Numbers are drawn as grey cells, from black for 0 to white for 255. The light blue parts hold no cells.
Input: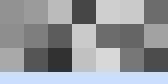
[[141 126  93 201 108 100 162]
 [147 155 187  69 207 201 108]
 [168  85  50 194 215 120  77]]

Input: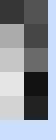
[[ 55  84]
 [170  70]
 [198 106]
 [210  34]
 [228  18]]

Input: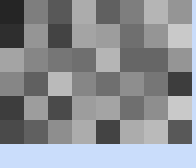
[[ 37 126  88 172  95 126 180 149]
 [ 45 149  67 164 157 110 149 200]
 [ 60 157  74 157 164 110 142 200]
 [ 74  95 142 172  67 172 186  88]
 [134  95 186 134 110 142 118  60]
 [164 134 118 110 180 102 102 149]]

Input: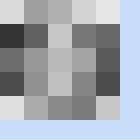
[[ 53  97 198 118 104]
 [ 75 145 191 132  75]
 [110 151 184 164  89]
 [217 158 176 211 230]
 [223 170 138 124 198]]

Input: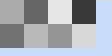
[[114 186 149 216]
 [171 101 231  58]]

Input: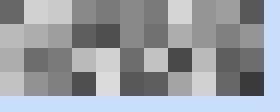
[[102 208 202 136 122 136 122 214 150 158  87]
 [173 108 122 186 208 108 194  73 186  94 108]
 [186 173 158  94  79 136 114 173 150 129 150]
 [194 144 129  79 220  87  94 165 208 102  58]]
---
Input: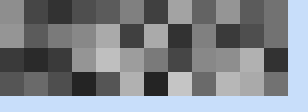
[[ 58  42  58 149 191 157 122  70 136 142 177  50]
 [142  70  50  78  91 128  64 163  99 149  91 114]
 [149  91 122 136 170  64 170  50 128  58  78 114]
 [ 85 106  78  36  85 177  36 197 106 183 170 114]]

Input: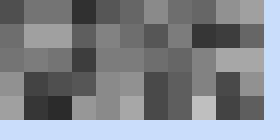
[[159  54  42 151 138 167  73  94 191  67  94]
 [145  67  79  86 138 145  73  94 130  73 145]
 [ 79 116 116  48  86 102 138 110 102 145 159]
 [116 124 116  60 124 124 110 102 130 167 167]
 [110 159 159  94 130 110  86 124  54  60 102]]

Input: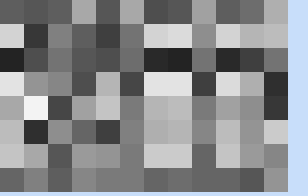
[[188  47 142 101  63 128 175 181 134 188 148 203]
 [211  55 128  94  63 115 211 219 142 211 181 188]
 [ 35  78 115  86  78 109  41  35 115  41  63 115]
 [ 94  86  94 168  86 168  78  86 161  94 109 175]
 [101 128  94 134 122 122 101 109 101 101  86 148]
 [227 148 134  78 181  70 227 227  63 219 175  47]
 [196 168  86 154 148 122 203 203 101 196 154 134]
 [168 243  70 161 196 122 181 188 122 161 142  55]]

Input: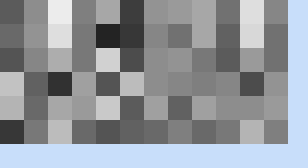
[[194  97  49 160  84 188 141 134 127 134  76 147]
 [180 105 167 154 201  91 160  97 160 141 141 154]
 [ 55 120 188 105  84  97 105 127 105 120 180 127]
 [ 84 134 173 120 209  76 141 147 120  91 154 113]
 [ 91 141 236 127 167  61 147 154 167 113 222 134]
 [105 147 222 120  35  55 134 113 167  97 216 113]]

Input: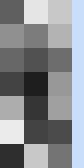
[[ 67  30 152]
 [173  53 160]
 [235  67  75]
 [103  81 109]
 [144 124 179]
 [ 46 200 116]
 [ 95 229 200]]

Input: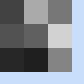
[[ 39  31 132]
 [ 82  96 210]
 [ 66 170 119]]
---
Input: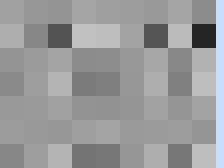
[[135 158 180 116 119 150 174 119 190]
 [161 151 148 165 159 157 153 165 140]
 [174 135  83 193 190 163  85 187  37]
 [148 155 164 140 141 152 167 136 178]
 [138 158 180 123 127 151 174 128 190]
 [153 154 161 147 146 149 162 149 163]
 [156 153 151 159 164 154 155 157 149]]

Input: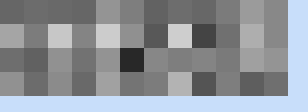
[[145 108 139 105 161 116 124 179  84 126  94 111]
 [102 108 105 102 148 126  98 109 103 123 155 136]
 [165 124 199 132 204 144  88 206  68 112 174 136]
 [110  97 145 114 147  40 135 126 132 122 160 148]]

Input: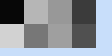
[[210 119 159  80]
 [  7 182 152  59]]

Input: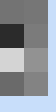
[[106 131]
 [115 118]
 [ 43 123]
 [212 146]]

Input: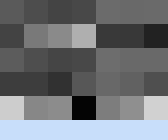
[[205 135 140   4 125 143 209]
 [ 90  77  68  72 107 105 106]
 [ 67 121 138 175  57  56  34]
 [ 92  78  69  72 109 105 105]
 [ 61  61  49  87 104  97  79]]

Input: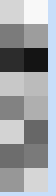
[[151 214]
 [213 248]
 [123 157]
 [ 44  20]
 [200 187]
 [130 175]
 [211 103]
 [109 122]]
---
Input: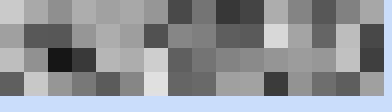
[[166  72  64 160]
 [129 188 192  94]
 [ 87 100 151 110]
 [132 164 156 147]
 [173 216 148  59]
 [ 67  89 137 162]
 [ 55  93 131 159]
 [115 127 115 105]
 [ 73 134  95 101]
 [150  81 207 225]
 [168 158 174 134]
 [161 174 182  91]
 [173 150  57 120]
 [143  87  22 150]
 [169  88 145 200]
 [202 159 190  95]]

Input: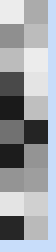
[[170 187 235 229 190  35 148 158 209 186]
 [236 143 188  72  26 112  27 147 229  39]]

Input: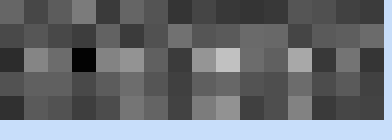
[[ 59 107  53  65  67]
 [ 65  94 116  90  70]
 [ 80  90  56  76  58]
 [ 85  69 168 108 130]
 [ 56 104  96  78  78]
 [ 52 106 108  83  64]
 [ 56  90 193 103 146]
 [ 69  85 149  95 124]
 [ 52 113  59  64  66]
 [ 84  81  96  85 100]
 [101  59 147 109 117]
 [ 58  98 131  92  76]
 [123  61   3  73  62]
 [ 92  72 108  96  82]
 [ 71  86 133  96  90]
 [102  73  44  82  48]]

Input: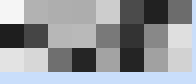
[[108 223 210]
 [ 33 136 161]
 [ 75  51  36]
 [205 121 163]
 [173 185  37]
 [174 183 111]
 [178  69 215]
 [245  30 227]]

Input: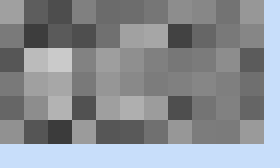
[[151 134  91 111 101 154]
 [115 121 141 127 129 123]
 [135 102 123 134 116 124]
 [141  66 119 128  78 151]
 [118 166 128 124 156 112]
 [109 161 143 137 175  89]
 [107 112 158 150 159  86]
 [128  78 130 121  81 155]
 [ 77  90 202 167 179  59]
 [ 93  61 187 160 141  85]
 [160 122  86 121 102 145]]

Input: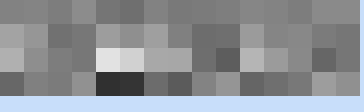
[[138 118 118 144]
 [138 123 102 157]
 [125 136 137 120]
 [131 133 155 111]
 [134 155 181 101]
 [126 111  93 149]
 [123 109 110 131]
 [121 128 167  91]
 [130 159 168 108]
 [111 143 209  52]
 [117 157 226  48]
 [140 119 119 145]
 [125 113 125 123]
 [132 150 142 128]
 [130 163 176 103]]

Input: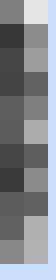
[[228 140 157  98 126 171  93 138  96 176 177]
 [127  54  69  67  93  92  69  58  92  97 136]]
